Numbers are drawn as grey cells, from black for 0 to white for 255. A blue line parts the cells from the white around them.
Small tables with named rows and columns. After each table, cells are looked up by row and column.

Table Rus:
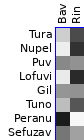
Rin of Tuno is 86
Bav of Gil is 149
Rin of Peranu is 247
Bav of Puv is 136
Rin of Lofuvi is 42
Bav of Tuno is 189

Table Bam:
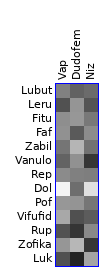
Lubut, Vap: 129
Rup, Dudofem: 53
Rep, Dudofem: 128
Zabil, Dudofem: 181
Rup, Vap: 82
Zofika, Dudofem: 183
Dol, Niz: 224
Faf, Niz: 140
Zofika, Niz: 54
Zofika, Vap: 150
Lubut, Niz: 107
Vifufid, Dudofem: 80
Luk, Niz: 164
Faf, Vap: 145
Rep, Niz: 126

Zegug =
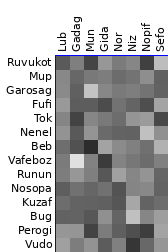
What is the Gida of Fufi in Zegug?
76
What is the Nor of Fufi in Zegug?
114
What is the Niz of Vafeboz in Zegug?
119
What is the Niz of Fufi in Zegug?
100
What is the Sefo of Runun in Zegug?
101
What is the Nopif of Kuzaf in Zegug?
99
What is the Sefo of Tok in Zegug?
72
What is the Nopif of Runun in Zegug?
148
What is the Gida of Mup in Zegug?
125
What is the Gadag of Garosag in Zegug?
96
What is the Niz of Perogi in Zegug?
79
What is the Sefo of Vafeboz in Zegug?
128
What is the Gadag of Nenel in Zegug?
89

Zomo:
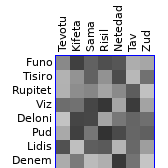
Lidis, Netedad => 181
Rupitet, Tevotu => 177
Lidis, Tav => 104
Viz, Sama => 70
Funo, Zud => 166
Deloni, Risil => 164
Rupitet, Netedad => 138
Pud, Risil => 50
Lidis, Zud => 158
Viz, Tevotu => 109
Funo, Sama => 97
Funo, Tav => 173

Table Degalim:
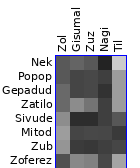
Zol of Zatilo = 105
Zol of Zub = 149
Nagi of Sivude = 63
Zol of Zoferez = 80
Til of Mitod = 58
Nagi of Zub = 63
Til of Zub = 70
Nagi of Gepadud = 50
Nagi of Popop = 63
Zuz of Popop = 72
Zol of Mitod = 157
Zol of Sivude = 141
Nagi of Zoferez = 71
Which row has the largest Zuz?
Zoferez

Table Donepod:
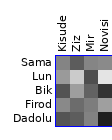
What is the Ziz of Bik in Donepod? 158
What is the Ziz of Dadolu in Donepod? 93
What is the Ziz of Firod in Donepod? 108
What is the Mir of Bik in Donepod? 98
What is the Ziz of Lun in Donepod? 203
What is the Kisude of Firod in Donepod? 137
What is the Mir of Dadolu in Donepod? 130
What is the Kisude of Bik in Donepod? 83
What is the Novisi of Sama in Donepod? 138
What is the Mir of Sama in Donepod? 133
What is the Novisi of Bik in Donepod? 51
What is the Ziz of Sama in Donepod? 92
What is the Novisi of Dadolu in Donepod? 31

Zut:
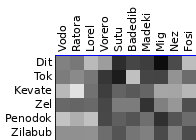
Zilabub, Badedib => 117
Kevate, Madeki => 101
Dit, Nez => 75
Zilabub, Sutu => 84
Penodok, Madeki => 111
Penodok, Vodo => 195
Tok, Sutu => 28
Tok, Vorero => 54
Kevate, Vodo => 184
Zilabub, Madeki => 128
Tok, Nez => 147
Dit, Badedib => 70
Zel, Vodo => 104
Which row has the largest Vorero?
Dit

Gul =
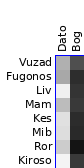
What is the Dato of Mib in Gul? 221
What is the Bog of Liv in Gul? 52
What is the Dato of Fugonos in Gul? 168
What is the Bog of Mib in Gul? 41
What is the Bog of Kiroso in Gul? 57
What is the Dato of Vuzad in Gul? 176
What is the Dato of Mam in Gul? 188
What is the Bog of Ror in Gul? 20
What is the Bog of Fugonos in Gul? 45
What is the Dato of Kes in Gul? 224
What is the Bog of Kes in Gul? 44
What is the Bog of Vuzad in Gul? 79
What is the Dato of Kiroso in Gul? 244
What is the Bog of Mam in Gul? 57
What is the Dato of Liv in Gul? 240
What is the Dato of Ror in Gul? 204
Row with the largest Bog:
Vuzad

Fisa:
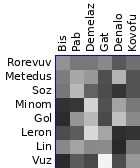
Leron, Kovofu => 51
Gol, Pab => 149
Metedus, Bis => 125
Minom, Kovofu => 120
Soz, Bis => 119
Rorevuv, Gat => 137
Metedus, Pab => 168
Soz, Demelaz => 99
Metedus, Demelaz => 153
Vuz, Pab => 91
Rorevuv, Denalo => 88
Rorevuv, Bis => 146
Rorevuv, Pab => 120
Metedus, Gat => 79

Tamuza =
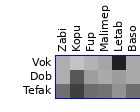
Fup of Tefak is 109
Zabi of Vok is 174
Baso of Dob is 169
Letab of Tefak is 146
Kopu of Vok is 195
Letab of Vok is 32
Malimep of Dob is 170
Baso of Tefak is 110
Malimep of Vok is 165

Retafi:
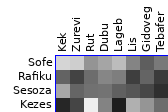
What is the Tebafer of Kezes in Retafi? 108
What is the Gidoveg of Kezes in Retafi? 149
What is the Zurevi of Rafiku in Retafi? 67
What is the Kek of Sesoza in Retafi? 167
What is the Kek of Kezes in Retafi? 38
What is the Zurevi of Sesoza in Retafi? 101
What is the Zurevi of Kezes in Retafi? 69
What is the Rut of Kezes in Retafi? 239
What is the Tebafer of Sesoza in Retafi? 47
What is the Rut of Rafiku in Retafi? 109

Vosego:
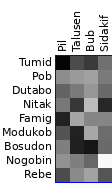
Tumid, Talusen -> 76
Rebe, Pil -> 76
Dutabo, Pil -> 99
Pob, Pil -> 141
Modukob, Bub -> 167
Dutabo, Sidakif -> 106
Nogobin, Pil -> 146
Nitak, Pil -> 120
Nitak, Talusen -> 55
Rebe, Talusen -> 138
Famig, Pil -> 34
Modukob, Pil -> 83
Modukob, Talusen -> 33
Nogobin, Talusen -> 127
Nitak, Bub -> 188
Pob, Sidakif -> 122
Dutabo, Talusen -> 122
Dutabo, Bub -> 151
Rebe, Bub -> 162
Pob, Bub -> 161

